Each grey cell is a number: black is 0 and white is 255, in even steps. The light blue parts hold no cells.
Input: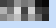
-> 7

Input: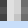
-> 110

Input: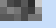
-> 201

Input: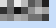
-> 32

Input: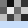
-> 52

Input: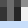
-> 141

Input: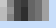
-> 160

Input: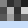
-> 31

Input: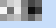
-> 96

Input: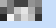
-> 133
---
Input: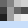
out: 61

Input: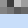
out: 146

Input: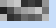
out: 32

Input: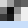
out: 111

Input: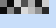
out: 121

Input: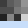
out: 77

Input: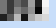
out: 117

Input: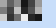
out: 125

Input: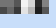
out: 116
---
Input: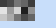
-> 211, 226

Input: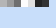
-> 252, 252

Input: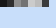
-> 115, 203

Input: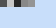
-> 40, 200

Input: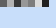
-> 151, 219

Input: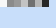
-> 195, 247

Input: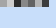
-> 136, 206
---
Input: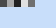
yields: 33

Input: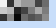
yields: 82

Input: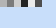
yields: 35

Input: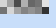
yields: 146

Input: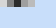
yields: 44

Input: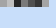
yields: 80

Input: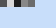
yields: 30
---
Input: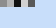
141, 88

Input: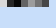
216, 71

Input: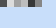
80, 134

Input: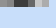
145, 172

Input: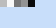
188, 10

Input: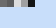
107, 20

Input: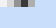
242, 174

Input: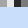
165, 122

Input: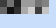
61, 195

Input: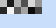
192, 68
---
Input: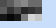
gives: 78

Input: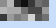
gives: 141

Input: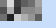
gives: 124

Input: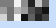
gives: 125

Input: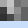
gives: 168

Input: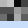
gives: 183
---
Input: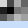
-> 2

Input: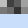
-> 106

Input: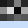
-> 221

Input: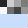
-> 110

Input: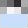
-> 246

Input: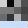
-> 122

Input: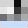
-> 242
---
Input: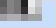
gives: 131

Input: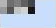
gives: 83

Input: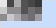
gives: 141

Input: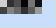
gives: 129

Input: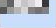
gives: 154

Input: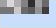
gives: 117

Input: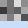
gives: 112

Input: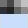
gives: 35

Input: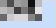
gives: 172

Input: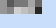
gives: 134
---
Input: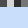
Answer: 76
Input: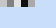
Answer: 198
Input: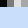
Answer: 8
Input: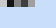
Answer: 201
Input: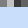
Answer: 126
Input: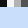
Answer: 16
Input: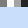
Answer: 124
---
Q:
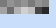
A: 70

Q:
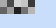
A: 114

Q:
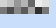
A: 47

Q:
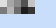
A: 29

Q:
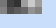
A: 145

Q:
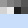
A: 28

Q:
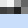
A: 31

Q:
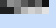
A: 196
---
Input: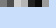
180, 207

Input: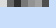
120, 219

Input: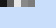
231, 231

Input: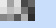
206, 234

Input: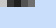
32, 200

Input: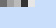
186, 230
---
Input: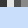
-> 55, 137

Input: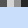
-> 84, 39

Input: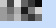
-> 199, 112

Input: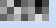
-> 127, 153

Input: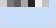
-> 208, 193

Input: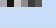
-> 171, 89

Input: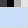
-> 64, 227
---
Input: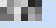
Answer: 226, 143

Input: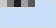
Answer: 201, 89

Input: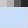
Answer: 201, 39

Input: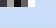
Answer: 58, 251

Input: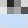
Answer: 200, 83

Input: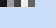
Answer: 22, 100

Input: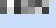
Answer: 108, 63

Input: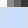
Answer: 249, 55
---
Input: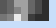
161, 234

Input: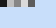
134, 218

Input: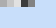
225, 225

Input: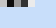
154, 235

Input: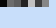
34, 193

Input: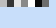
137, 255

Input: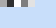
255, 255

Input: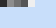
113, 239
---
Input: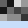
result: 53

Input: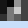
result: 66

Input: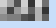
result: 97

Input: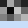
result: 181

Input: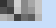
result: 181

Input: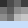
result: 198

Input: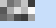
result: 158

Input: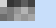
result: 165

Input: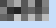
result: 186

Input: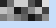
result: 140
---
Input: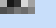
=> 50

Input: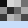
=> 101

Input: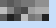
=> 89

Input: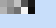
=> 193

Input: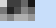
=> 76

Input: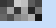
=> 54
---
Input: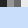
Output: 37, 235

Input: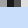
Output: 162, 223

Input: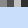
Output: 137, 48

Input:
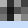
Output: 176, 132

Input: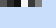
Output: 87, 129

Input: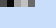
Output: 78, 106

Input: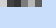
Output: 209, 94

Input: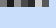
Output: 121, 89

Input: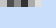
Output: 196, 223
